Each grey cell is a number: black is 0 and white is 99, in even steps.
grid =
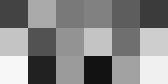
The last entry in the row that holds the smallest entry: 93
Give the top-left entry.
26
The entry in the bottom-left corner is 96
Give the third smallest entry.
23
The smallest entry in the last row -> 7

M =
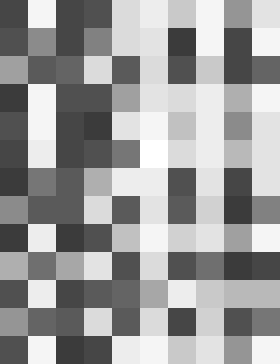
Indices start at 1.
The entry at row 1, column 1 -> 27
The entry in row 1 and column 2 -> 95
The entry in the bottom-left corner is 31
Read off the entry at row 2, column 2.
54
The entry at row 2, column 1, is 31
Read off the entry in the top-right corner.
88
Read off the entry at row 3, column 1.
62
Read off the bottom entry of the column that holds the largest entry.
95
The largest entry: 99
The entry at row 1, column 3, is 27
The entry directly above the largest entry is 95
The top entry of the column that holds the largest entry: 92
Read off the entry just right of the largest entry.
85

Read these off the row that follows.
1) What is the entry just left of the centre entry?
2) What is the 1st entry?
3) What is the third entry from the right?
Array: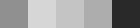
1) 83
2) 56
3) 76

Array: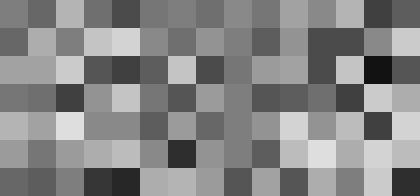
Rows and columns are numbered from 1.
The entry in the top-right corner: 36
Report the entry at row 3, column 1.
63
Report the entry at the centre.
60
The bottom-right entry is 18
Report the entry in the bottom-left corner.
40
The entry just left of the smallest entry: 76
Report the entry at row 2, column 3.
49
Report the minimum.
7
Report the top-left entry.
49
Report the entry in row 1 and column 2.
40
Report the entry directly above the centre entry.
29
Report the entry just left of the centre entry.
33
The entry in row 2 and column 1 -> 40
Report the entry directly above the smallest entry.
53
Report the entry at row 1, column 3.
70
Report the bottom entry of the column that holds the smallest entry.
79

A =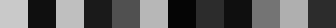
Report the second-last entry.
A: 68
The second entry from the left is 6
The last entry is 17
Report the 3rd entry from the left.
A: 74

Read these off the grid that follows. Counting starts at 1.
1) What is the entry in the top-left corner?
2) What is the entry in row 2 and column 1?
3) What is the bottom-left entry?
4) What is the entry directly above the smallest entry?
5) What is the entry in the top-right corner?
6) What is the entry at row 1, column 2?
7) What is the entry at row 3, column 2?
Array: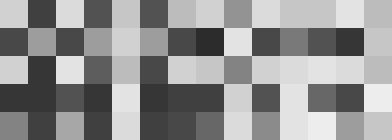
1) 81
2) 28
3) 51
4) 81
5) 73
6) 25
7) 21
